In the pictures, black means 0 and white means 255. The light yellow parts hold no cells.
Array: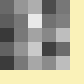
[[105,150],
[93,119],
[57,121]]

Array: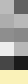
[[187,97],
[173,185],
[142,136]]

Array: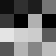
[[15,48],
[56,1],
[228,209]]

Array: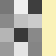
[[119,239],
[137,192],
[181,57]]

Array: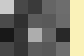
[[203,72],
[75,48],
[24,56]]

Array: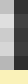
[[193,51],
[223,66],
[204,57]]
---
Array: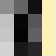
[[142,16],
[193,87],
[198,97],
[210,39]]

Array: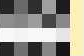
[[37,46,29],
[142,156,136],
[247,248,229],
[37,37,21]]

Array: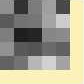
[[143,124,73],
[90,118,204],
[126,36,138],
[145,84,96],
[98,182,162]]

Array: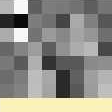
[[181,95,121,94],
[37,125,69,128],
[171,115,135,150],
[103,157,146,184],
[121,176,88,138],
[108,188,42,158],
[119,189,42,155]]

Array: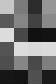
[[198,44],
[89,66],
[220,17],
[84,217],
[78,73],
[22,80]]

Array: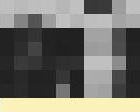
[[191,190,183,56,157],
[178,84,192,190,164],
[34,51,33,163,74],
[34,67,32,156,77],
[38,53,46,192,140],
[34,34,54,173,71],
[38,35,118,165,60]]

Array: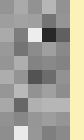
[[148,146,146],
[158,159,149],
[170,237,96],
[153,140,137],
[149,131,131],
[173,83,146],
[150,146,141],
[168,176,182],
[146,150,149],
[142,151,138]]
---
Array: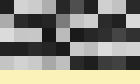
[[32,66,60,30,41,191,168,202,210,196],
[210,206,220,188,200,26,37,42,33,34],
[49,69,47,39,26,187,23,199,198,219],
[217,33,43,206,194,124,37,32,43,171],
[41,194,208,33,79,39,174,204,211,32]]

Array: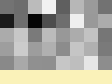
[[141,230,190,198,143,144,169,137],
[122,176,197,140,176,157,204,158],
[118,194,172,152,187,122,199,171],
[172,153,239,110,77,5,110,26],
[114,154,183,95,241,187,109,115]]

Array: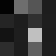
[[30,96,29,45],
[29,192,30,19],
[30,48,29,37],
[29,85,110,3]]

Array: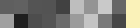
[[70,122,196,155,107,84,77,31,160],
[102,201,148,190,65,83,84,97,95]]

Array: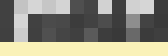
[[63,59,105,57,61,90,64,69,80,64,204,64],
[58,67,142,60,77,66,60,73,75,65,213,65],
[60,214,209,62,210,69,79,212,198,214,195,65]]

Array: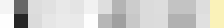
[[224,177,177,220,219,200,160,183,253,233,234,230,219,38,254],
[221,195,195,221,219,204,180,222,241,228,232,225,221,103,244]]
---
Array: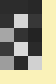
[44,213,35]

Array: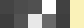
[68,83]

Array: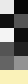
[234,84]

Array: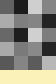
[98,127,208,36]

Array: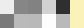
[237,186]

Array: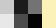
[202,76]

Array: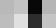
[185,224]

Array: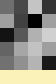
[110,65,177,158]
